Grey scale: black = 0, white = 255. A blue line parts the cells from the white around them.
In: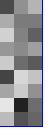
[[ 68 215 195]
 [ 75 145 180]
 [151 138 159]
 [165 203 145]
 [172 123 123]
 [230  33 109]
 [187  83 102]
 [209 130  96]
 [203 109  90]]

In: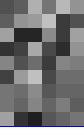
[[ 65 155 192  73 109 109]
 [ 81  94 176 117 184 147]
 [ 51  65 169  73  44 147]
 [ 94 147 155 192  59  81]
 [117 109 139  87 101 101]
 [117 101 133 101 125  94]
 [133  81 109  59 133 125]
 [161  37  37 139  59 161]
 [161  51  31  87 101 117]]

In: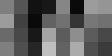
[[127  79  38 191  98 171  79  59]
 [106  72  24 164  92 142  92  72]
 [127  85  18  24 134  10 156 149]
 [156  65  10  98 113  53 119 113]]

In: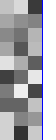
[[ 64 108 231]
 [210  51 202]
 [100 100 194]
 [166  86 187]
 [137 115 181]
 [210 131 151]
 [166 143 131]
 [225 173  94]
 [123 238  70]
 [194 217  58]]

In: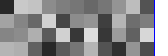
[[ 40 201 195 140 126 118 104 118 148 189  83]
 [133 140 175  90 209  55 221  55 156  97 215]
 [163 133 104 209  69 140 148  63 181 110 126]
 [181 175  97  40  90 118 181  83  48 148  76]]

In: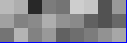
[[161 130 138 174 146 138  97  82 104]
 [116 180 130 153  97 110 124 146 167]
 [186 174  40 124 116 206 198  82 153]]

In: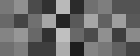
[[104  68 112 166  37  89 166  97 159  89]
 [132 151 104  49 192 104  75 144  62 138]
 [120 144  75  49 185  43 112 126  83  83]
 [112 126  62  62 172  29 132 120  97  68]]
